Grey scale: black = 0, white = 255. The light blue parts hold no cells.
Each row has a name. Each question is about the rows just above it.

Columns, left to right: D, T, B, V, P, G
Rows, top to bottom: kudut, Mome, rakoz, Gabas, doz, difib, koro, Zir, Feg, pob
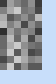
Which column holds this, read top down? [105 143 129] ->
P
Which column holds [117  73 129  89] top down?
P
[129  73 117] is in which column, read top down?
P

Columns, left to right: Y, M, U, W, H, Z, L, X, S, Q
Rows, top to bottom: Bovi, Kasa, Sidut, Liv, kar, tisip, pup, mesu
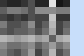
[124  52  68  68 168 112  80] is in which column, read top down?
S
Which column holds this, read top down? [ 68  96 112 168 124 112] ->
L
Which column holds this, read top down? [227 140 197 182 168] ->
X
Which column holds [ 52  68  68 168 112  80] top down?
S
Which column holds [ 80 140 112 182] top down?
H
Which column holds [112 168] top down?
L

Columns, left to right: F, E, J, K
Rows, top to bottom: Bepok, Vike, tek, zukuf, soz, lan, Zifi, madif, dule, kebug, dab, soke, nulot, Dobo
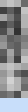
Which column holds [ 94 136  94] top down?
E
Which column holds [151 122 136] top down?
K
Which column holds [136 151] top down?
F
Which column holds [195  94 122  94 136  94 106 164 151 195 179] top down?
E
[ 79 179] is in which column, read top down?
F
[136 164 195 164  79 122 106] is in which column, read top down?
K

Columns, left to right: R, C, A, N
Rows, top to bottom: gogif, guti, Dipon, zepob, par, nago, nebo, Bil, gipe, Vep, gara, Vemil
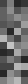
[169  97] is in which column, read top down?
A
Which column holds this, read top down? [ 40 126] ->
R
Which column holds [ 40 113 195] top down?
C
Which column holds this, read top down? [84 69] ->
R

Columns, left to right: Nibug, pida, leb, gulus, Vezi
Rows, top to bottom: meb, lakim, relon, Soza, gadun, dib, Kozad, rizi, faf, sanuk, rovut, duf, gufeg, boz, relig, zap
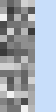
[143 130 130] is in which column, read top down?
Vezi
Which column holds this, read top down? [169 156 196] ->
leb
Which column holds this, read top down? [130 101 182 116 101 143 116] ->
leb

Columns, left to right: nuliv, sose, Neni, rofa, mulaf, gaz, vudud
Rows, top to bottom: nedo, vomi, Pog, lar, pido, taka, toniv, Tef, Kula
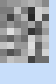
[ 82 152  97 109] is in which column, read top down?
gaz
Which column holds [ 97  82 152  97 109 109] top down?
gaz
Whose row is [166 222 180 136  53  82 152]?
pido
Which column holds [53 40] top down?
mulaf
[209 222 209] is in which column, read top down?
mulaf

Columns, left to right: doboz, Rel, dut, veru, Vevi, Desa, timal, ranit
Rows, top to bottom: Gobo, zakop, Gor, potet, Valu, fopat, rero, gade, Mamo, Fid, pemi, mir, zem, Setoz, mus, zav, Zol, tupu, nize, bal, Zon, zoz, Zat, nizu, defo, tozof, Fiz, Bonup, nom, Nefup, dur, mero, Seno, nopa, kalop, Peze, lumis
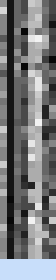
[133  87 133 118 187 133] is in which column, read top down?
doboz
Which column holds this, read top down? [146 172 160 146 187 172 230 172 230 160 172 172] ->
Vevi
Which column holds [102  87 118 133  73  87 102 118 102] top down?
dut

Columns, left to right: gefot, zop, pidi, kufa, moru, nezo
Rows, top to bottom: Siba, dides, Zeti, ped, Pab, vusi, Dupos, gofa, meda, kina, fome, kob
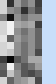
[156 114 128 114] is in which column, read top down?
kufa
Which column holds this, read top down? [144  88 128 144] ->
pidi
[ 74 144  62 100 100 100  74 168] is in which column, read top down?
nezo

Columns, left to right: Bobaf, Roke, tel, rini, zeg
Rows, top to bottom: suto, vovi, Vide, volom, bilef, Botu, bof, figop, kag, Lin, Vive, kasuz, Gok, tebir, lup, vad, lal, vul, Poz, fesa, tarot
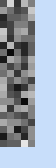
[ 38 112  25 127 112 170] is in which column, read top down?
Bobaf
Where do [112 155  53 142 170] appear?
Vive
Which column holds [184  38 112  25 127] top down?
Bobaf

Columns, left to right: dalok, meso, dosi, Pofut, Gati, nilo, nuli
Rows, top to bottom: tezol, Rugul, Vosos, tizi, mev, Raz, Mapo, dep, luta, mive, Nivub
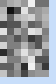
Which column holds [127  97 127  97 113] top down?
meso
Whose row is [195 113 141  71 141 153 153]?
Nivub
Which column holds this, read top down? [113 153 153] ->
nilo
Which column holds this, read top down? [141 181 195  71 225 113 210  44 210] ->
dalok

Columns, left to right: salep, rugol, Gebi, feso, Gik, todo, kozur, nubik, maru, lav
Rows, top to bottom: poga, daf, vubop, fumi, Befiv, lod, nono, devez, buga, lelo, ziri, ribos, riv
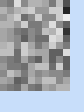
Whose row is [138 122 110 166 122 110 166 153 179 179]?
riv
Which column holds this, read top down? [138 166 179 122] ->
Gik

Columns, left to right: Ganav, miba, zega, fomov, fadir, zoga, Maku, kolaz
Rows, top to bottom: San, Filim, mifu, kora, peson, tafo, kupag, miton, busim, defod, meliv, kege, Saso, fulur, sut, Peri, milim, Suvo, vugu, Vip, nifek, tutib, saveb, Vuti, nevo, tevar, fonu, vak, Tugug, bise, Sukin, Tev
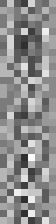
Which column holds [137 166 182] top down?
zoga
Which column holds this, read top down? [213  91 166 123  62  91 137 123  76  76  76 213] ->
fadir
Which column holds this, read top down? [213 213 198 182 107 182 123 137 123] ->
miba

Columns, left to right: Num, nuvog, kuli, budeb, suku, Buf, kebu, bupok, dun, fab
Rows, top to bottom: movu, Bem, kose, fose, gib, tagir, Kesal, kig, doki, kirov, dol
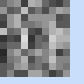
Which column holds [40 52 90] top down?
Num
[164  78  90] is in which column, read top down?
dun
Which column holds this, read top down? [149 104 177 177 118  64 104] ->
kuli

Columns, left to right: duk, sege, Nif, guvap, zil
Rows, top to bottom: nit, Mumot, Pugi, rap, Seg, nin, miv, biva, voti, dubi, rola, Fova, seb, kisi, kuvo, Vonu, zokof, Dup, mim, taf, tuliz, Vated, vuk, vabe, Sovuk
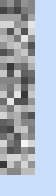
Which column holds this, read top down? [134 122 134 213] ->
zil
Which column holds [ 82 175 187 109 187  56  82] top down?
sege

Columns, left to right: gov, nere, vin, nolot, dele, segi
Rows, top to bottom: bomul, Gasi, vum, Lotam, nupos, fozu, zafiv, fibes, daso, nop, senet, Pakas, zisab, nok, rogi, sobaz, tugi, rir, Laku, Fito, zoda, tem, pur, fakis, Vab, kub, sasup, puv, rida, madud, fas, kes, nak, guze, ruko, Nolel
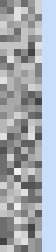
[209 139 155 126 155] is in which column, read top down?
vin
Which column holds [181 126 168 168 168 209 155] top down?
nere
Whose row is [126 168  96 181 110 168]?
kub
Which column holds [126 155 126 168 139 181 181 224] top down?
gov

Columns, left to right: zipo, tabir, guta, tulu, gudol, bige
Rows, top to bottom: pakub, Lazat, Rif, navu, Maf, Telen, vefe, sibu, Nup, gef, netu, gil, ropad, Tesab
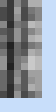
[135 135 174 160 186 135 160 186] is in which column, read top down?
bige
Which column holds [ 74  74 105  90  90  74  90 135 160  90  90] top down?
tulu
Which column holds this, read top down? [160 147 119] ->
guta
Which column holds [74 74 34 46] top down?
tabir
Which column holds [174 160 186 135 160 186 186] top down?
bige

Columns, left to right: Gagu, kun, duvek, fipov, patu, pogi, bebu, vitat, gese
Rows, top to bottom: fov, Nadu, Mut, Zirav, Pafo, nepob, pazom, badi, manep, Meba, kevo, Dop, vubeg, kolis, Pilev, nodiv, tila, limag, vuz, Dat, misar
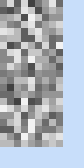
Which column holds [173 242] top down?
fipov
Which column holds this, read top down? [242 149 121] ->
Gagu
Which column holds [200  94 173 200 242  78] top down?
patu
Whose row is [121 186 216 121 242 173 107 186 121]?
limag

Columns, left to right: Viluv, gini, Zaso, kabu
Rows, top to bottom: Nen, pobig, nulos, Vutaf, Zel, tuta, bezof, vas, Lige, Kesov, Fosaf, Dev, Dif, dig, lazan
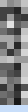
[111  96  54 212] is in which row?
dig
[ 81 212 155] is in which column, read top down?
kabu

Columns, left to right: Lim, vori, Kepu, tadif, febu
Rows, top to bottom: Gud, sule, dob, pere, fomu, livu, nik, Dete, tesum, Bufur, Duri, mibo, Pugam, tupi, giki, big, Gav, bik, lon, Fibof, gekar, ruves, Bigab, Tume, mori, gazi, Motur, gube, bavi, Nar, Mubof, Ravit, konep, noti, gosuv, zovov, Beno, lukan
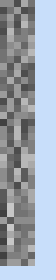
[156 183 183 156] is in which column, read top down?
Kepu
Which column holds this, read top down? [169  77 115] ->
Kepu

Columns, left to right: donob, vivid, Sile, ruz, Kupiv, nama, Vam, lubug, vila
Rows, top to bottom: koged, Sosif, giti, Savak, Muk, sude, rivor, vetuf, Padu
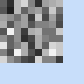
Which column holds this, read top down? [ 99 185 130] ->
Vam
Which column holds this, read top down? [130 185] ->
nama
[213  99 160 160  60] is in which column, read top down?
ruz
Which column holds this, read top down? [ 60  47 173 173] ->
ruz
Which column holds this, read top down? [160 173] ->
donob
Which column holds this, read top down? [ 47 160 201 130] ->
nama
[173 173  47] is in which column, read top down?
nama

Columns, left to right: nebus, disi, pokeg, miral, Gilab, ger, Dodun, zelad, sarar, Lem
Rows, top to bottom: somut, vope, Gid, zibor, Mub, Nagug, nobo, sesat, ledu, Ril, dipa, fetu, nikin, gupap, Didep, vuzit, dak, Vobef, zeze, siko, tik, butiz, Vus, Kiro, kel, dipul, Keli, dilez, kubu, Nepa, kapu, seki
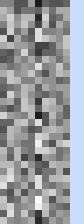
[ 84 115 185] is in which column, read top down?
miral
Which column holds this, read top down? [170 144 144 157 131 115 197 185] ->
sarar
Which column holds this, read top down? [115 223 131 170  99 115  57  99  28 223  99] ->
ger
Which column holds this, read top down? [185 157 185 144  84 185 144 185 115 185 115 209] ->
zelad
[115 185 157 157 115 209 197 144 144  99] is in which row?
siko
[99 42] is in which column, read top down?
ger

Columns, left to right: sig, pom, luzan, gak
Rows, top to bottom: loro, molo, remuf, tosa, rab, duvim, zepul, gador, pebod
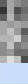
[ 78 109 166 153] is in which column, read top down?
luzan
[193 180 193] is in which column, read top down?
pom
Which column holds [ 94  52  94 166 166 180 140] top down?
sig
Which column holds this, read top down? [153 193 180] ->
pom
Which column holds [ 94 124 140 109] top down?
gak
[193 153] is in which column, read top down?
pom
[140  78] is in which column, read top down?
luzan

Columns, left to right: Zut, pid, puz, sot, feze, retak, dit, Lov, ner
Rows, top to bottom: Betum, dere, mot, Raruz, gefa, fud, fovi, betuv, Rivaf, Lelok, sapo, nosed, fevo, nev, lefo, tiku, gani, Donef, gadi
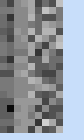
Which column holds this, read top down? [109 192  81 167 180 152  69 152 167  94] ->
dit
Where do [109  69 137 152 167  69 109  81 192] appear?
Betum
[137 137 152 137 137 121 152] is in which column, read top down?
puz

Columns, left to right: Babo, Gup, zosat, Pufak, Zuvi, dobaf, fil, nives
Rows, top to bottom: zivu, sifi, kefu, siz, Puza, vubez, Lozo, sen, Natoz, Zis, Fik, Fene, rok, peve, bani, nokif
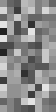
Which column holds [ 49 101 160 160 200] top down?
Pufak
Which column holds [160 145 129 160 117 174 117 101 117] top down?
nives
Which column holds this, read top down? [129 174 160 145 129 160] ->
nives
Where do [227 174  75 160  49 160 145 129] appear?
siz
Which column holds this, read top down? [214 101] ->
Babo

